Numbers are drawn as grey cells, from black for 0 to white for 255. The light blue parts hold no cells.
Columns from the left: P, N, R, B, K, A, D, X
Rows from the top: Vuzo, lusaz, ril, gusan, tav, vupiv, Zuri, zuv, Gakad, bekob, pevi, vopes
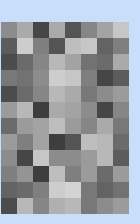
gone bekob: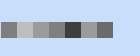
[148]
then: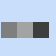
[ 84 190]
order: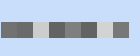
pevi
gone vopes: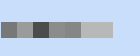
[176]

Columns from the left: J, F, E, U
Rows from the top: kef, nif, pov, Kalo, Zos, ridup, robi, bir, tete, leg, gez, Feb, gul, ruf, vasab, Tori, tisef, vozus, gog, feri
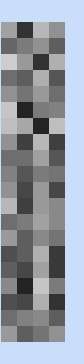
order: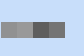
feri
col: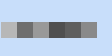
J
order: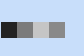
tisef
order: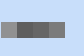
nif
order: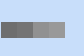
Zos
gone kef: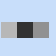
[161]

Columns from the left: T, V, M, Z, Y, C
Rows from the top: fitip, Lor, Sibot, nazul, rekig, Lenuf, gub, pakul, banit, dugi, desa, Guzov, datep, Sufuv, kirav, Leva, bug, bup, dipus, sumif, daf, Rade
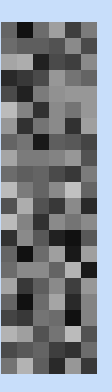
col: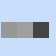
C
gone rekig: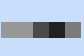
[145]
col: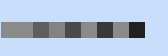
Z
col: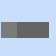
M

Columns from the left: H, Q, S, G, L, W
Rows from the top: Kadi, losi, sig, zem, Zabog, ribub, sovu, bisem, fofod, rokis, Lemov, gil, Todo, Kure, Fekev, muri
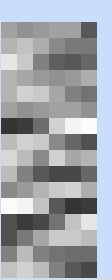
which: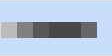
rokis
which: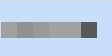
Kadi
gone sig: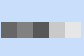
[95]
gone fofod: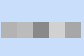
[215]
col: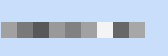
L
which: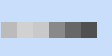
bisem

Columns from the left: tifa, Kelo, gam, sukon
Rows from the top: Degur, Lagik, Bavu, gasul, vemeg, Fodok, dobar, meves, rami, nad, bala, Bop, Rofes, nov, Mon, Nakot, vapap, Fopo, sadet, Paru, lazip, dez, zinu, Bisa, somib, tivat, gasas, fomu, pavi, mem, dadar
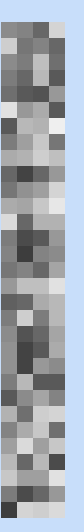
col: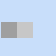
gam
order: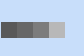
gasul
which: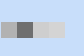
somib
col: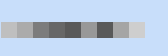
gam
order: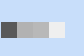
dobar
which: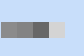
Degur
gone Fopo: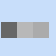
[96]

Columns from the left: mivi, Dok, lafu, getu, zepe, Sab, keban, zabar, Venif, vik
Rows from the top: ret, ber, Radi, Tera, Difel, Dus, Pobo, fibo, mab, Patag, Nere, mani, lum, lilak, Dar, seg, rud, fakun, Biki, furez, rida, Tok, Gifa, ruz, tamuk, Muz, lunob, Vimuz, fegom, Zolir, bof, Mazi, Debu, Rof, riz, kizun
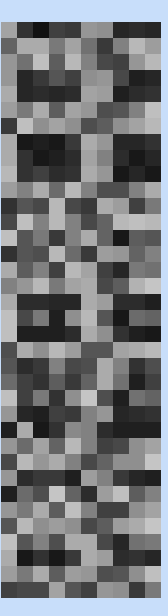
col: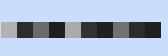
Venif
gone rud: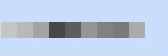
[178]
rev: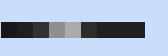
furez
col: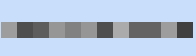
keban
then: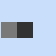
[143 197]
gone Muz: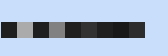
[137]

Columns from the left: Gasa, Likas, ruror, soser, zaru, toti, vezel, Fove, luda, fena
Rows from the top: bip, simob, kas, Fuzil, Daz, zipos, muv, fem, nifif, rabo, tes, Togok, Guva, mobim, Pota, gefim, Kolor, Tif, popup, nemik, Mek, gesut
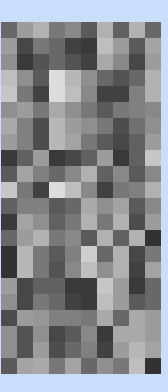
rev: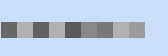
bip
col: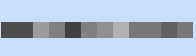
ruror
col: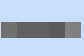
luda
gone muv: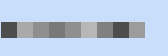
[112]
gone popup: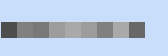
[150]
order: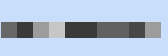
Kolor
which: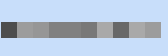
popup

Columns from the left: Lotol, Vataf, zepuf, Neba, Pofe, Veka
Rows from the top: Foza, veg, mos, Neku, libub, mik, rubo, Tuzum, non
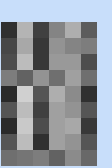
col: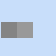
Pofe
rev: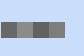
non
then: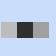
[147  85]
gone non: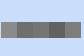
[104]
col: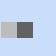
Vataf

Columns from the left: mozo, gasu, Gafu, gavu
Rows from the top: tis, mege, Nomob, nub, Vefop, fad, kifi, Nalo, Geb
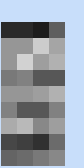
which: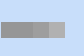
Vefop
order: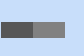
fad

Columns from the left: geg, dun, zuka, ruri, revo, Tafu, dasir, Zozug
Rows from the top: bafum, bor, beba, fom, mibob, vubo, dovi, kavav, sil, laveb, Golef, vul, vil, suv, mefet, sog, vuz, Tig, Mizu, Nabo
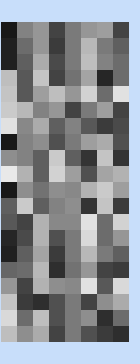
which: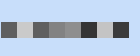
vul
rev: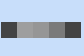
bafum
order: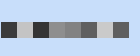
vul
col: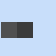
ruri
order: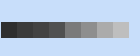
Nabo
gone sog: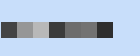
[102]

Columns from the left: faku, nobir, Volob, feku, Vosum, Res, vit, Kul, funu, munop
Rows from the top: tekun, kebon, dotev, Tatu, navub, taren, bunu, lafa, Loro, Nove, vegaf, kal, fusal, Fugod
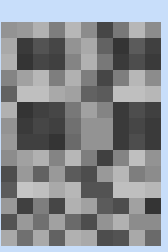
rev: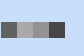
kebon
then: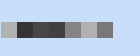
[58 77]

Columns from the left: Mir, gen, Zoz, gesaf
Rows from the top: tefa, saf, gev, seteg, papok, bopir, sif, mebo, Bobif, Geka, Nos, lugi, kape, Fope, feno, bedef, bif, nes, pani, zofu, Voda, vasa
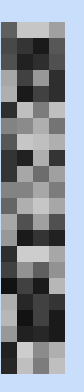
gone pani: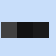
[183]
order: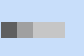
tefa
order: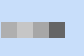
lugi
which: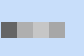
lugi
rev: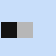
pani
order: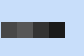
saf
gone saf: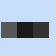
[72]

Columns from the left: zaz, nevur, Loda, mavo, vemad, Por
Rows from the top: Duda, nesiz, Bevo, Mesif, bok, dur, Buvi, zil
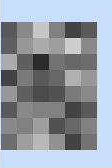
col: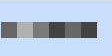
vemad
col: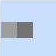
mavo

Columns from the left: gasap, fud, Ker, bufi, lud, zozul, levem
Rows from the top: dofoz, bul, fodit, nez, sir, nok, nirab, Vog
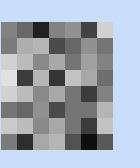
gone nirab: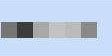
[202]
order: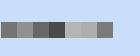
bul
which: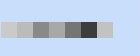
nirab
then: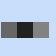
[145  67]
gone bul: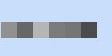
[174]

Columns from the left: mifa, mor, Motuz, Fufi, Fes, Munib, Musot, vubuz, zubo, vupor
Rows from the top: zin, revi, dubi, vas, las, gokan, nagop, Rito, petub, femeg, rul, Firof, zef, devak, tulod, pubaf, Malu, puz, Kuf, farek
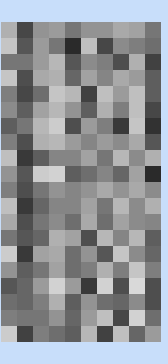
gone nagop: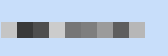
[50]
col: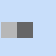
vubuz
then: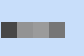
[147 147]
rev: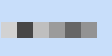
Kuf
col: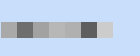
Motuz
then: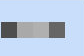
[162 133]

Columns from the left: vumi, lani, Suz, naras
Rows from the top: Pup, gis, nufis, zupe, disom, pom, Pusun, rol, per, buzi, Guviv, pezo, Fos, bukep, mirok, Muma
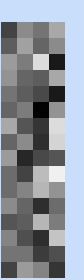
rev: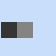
Muma
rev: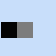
pom
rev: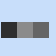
rol

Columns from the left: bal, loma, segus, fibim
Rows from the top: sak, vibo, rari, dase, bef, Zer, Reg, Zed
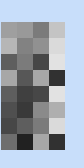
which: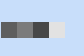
rari
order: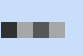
dase
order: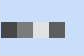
rari
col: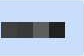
loma
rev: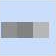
vibo
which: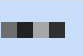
Zed

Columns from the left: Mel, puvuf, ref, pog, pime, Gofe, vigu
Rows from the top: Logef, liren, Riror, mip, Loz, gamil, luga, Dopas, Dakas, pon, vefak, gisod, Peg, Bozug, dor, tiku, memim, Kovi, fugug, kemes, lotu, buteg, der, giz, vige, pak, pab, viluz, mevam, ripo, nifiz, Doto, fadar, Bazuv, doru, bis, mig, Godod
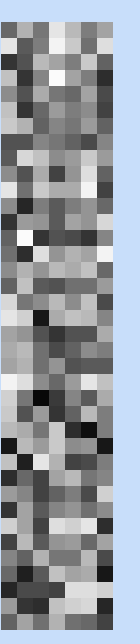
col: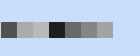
puvuf
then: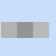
[171 193]
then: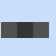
[ 82 171]
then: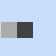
[148 222]
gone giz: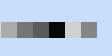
[58]
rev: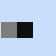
pak
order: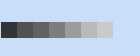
vige

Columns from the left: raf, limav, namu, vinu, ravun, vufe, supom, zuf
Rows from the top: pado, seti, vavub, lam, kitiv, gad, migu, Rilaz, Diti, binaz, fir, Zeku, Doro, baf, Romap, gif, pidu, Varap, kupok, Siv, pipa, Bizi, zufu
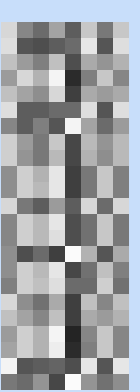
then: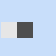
[113 199]
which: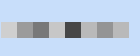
Rilaz
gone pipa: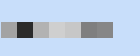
[237]
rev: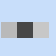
Rilaz
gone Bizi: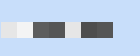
[100]
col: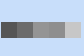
supom

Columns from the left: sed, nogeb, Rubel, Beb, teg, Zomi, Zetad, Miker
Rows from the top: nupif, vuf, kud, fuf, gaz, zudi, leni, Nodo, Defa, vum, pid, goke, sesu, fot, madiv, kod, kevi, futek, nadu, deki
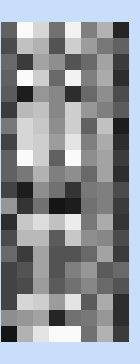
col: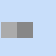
Zetad
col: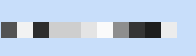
teg

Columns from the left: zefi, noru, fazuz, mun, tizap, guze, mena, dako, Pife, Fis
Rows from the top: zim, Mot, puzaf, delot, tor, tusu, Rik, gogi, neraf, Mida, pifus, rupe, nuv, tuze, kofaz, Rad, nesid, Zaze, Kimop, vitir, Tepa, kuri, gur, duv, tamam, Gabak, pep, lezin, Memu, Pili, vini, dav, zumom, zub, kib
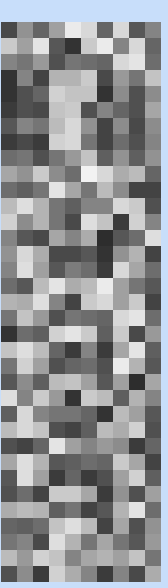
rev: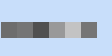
Kimop
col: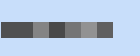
noru
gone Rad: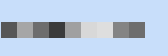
[124]
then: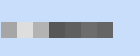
[202 166]

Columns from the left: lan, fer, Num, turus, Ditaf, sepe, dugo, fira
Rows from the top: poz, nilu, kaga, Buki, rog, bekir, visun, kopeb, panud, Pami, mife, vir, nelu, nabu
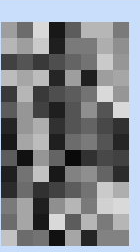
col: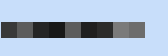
lan
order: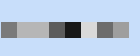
poz
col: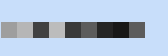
lan
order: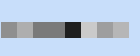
nilu
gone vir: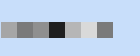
[209]

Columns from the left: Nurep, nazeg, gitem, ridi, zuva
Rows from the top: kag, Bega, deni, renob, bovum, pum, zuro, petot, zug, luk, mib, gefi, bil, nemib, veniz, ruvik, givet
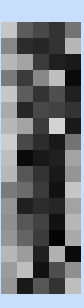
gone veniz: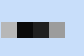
[177]
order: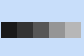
luk
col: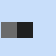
nazeg

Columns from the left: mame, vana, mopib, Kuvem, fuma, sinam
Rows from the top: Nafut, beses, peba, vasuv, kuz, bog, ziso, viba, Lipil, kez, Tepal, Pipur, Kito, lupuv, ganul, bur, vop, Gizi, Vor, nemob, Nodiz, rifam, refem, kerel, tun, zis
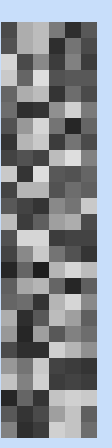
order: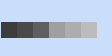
Kito
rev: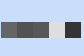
kez
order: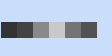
ganul
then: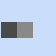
[ 60 129]

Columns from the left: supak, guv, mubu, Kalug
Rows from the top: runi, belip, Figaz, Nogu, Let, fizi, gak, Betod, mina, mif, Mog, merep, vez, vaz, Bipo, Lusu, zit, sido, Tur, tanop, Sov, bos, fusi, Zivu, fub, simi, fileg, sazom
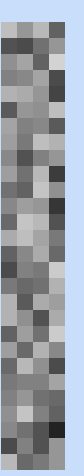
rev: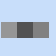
fileg
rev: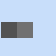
simi

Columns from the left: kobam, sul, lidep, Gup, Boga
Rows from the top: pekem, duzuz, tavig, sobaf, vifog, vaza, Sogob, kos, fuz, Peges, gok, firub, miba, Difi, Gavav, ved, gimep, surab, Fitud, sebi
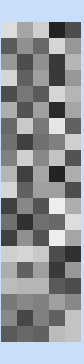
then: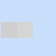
[201  77]
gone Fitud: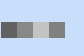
[71]

